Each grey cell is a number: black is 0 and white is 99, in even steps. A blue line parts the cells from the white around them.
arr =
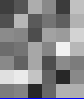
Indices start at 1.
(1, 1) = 24
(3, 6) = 82
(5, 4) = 30
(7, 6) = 68
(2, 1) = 31
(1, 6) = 75
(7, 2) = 51
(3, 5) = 60
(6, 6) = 53
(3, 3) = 30
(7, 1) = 48
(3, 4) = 63

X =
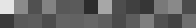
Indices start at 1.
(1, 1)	89
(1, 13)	53
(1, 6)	35
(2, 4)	30
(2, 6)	38
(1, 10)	25
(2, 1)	23
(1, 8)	65
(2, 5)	39
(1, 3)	31

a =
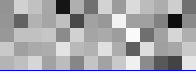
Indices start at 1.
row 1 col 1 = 57
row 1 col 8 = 82
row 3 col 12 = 63
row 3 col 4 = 77
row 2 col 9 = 94
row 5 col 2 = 74
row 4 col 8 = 87
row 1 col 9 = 60
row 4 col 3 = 66
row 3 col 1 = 59
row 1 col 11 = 73
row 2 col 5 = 74
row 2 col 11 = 62
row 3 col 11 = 43
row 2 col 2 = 38
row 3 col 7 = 64
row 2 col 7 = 63
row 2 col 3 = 69
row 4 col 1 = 78
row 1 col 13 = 80
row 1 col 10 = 85
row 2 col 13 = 5

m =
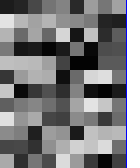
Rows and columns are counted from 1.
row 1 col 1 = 11
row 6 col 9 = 46
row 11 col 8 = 85
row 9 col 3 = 66
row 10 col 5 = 57
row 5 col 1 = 74
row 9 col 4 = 27
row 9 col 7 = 47
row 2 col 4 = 70
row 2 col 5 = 56
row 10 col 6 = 10
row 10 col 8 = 70
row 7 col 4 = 31
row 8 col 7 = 88
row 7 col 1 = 77
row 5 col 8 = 35
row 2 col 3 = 63
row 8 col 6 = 64
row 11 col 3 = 19
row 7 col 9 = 10
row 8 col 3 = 52
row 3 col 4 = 40
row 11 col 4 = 56
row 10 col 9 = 72
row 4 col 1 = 47
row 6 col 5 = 6
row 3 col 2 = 41
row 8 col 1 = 37
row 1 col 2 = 14
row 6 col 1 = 21
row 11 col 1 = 27

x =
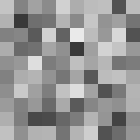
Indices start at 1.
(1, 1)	76
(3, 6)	91
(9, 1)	68
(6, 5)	46
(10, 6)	70
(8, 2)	50
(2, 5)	70
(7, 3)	62
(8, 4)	41
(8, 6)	35
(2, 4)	45
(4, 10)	59
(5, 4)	48
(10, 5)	45
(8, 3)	59
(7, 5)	75
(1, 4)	54
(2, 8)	57
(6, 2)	67
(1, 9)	32
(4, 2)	41
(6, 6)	64
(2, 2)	22
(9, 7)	70
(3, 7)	73
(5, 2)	59
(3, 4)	81
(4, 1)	67
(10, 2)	56

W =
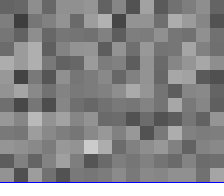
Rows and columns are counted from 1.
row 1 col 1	39
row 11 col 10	50
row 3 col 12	56
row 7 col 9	55
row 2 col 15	52
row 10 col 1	47
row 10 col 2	46
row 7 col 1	57
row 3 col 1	46
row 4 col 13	46
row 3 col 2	38
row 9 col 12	32
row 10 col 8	59
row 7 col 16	39
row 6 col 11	57
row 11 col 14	38
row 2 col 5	57
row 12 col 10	46
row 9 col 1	59
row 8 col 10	46
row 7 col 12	45
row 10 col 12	47
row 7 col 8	50
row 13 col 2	31
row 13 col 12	52
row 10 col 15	48
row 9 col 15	38
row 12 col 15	42
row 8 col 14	47
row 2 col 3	46
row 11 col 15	51
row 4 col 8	36
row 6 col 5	56
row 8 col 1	43
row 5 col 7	60

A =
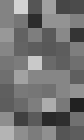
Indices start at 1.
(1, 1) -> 51
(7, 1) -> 37
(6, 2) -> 63
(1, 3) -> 33
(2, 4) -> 57
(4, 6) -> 49
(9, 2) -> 25
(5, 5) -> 37
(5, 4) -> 41
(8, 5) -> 47
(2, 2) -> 46
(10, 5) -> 33
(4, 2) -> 39
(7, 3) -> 46
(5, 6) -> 43
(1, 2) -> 82
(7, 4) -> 44
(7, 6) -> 57

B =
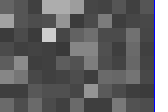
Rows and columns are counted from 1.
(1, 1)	39
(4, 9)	24
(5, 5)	36
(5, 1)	36
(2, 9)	24
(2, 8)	48
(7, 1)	24
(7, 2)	24
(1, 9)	33
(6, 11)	28
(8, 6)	41
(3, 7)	43
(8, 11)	30
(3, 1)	23
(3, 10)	44
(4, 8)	31
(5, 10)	40
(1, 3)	25
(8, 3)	41
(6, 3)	28
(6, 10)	45
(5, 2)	54
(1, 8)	26
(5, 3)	24
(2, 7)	29
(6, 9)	40
